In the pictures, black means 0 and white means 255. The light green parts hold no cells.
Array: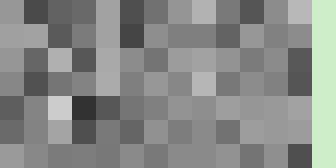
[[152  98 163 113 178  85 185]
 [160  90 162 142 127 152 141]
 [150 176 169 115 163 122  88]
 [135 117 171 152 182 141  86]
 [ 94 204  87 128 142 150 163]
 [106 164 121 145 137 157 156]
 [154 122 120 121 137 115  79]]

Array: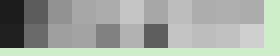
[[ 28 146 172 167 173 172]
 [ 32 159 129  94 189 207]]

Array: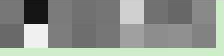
[[119 123 117 113 137]
 [105 125 118 141 130]]

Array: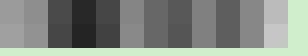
[[156  73  69 104 127 134]
 [160  70  66 104 127 135]]

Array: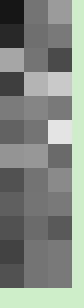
[[ 22 155]
 [ 40 121]
 [166  74]
 [ 62 201]
 [123 121]
 [ 98 228]
 [148 106]
 [ 81 138]
 [ 95 121]
 [ 81  89]
 [ 66 121]
 [ 81 121]]

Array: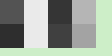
[[83 53]
 [46 64]]
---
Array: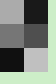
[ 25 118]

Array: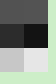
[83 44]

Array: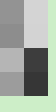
[212 141]

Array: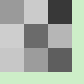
[ 56 107 199]

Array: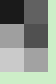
[ 97 159]

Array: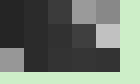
[136  63  51]

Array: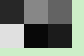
[99  8]
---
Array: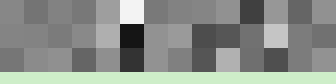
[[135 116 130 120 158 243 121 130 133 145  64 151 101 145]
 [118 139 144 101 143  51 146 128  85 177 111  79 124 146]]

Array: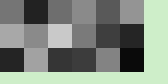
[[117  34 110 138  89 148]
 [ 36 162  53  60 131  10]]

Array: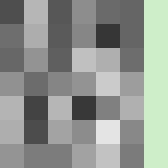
[[ 78 182  87 141 106 101]
 [103 147  95 192 175 109]
 [180  67 182  56 128 176]
 [148 124 124 162 194 123]]

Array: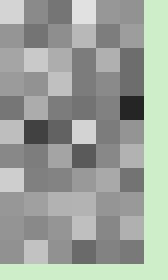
[[212 138 117 225 151 146]
 [165 201 173 123 176 109]
 [118 172 124 114 129  37]
 [136 125 164  90 136 178]
 [151 160 178 179 149 153]
 [145 194 145 106 130 121]]

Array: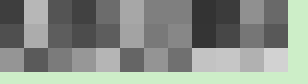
[[ 62 183  84  65 108 167 127 127  51  59 144 105]
 [149  90 123 151 181 101 148 112 195 198 177 210]]

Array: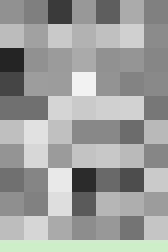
[[145 127  58 152  94 171 128]
 [ 36 145 155 170 145 149 134]
 [112 112 213 202 208 210 119]
 [148 215 155 195 200 186 134]
 [143 129 222  90 182 174 156]]

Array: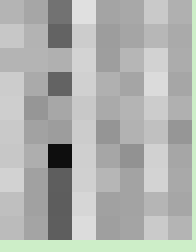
[[180 166 114 224 164 168 201 176]
 [180 180 176 211 158 182 210 172]
 [206 150 167 200 170 180 204 176]
 [199 174  14 207 166 146 209 166]
 [191 161  93 214 161 163 181 166]]

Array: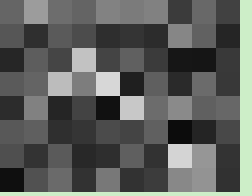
[[101 156 109 100 130 123 129  59 104  65]
 [ 38  93  69 194  68  96  59  22  21  57]
 [ 44 129  37  67  17 200 108 138  96 103]
 [ 79  51  90  40  46  95  50 212 150  51]]
